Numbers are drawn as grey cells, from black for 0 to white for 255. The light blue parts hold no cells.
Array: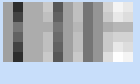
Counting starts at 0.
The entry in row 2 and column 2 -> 172
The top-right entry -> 232
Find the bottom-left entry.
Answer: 160
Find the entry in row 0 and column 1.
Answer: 45
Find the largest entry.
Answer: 254
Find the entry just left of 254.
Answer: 221
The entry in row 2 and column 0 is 160
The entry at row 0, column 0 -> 160
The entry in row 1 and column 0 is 160
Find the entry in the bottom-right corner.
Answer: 244
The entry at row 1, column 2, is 172
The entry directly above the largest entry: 232
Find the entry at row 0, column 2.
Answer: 172
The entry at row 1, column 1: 67

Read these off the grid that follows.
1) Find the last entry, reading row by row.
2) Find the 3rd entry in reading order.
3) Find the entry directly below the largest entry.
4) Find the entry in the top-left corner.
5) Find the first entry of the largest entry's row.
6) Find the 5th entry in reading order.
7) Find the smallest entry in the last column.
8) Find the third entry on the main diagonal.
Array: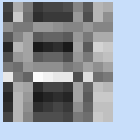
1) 192
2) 121
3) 46
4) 69
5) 231
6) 69
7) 121
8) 121

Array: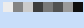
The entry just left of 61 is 203
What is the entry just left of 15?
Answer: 154
